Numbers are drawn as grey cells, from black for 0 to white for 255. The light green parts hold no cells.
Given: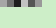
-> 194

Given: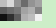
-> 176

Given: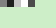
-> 198

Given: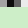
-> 13

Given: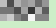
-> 245

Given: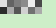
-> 209

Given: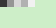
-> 216
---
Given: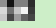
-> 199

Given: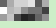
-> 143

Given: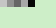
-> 102

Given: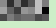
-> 150

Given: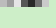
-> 86

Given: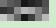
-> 184

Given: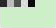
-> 80

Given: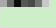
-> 86
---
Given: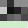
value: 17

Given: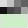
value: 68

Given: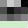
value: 20

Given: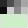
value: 206

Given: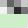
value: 176

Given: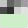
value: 46

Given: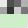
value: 51

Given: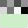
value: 118
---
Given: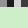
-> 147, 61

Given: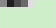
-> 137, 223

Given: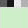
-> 93, 177

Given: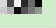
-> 216, 149

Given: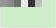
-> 151, 192

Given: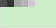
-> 78, 205

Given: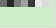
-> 111, 217
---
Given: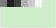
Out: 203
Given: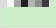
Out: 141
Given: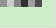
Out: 159
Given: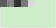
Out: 121
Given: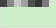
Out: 54
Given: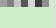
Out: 59
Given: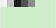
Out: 81
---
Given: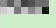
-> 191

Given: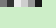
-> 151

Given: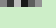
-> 133

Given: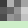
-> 178

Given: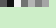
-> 165

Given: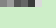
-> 132

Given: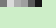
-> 159
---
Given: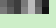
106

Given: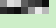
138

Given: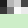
30

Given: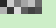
40

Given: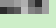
143

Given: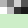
179

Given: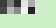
60

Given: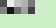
81

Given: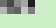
111

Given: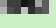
148
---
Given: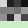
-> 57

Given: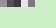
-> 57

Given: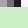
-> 29

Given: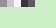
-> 247

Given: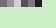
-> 207

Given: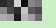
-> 211
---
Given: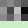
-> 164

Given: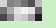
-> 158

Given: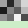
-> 242

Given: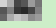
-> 140

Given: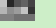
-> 113

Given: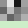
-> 132

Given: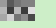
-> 141

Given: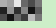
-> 187
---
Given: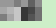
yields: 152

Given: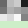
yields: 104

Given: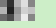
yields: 120

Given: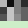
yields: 182

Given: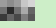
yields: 156

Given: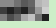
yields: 138

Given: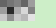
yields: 101
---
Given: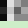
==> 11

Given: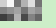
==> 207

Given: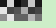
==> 26

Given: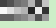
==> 66

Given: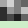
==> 166

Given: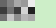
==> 102

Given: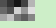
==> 79

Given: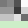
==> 121

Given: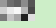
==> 152
